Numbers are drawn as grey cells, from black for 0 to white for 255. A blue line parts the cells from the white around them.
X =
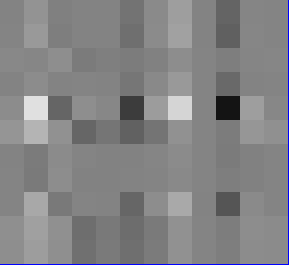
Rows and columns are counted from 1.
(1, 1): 131
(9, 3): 121
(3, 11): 133
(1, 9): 131
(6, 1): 149
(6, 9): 132
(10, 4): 110
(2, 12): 132
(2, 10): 96
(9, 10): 85
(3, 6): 124
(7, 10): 123
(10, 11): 141
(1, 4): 131
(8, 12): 132
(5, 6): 60
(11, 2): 157
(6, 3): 145
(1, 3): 128
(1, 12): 132
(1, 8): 158
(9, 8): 169
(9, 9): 131
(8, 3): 141
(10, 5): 121
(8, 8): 137
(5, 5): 135
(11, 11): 140
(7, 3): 139
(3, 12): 134
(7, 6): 130
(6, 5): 117
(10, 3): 144
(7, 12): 132

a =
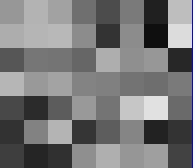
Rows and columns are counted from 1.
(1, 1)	151
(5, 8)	106
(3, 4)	102
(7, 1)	62
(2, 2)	181
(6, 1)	50
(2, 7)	15
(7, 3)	48
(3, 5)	174
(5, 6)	198
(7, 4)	143
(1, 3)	162
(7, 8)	66
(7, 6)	150
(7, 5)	175
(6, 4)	53

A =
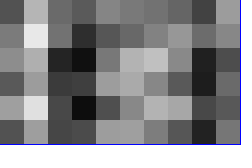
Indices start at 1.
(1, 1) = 82
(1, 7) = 114
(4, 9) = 29
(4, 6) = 170
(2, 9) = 108
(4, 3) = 59
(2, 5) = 86
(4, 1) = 89
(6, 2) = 158
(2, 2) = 232
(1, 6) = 121
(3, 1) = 141
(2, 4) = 46
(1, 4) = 90
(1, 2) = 181
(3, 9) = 32
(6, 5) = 157
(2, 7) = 130

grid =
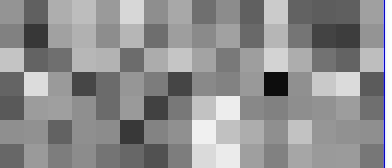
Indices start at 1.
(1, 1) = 148
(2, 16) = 148
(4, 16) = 91
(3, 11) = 158
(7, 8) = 125
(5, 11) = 136
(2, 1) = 129
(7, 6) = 103
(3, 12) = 211
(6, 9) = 240
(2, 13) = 117
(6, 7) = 131
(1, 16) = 160
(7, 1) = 103
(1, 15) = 95
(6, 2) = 145
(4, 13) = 144
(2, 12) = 182
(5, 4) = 143
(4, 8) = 69
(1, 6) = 215
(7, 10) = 235
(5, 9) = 194
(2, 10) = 161
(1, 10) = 140
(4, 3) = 154
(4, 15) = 219
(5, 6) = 154
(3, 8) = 197
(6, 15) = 145
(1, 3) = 174
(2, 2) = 55

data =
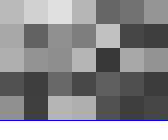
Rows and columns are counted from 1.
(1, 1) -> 185
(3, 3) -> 142
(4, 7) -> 60
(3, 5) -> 57
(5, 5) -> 81
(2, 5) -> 192
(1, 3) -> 224
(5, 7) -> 71
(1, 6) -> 114
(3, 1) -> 175

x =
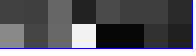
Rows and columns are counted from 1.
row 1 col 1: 65
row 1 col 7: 61
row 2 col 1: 136
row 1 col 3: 102

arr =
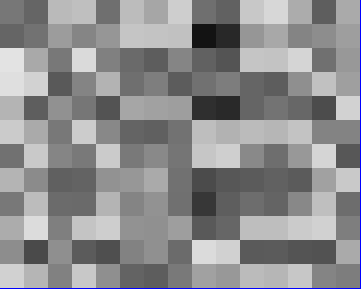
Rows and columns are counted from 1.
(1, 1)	119
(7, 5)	203
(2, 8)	193
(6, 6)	100
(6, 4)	204
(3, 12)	195
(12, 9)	161
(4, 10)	125
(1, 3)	186
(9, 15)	109
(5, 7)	161
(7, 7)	137
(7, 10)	207
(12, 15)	125
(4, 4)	132
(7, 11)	137
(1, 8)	206
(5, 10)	41
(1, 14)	94
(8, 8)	113
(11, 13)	84
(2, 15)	158
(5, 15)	210
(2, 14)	141
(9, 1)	120
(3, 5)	128
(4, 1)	223
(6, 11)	187
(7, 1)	113
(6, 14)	131
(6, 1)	203
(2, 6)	197
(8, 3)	96
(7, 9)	198
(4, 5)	179
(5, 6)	166
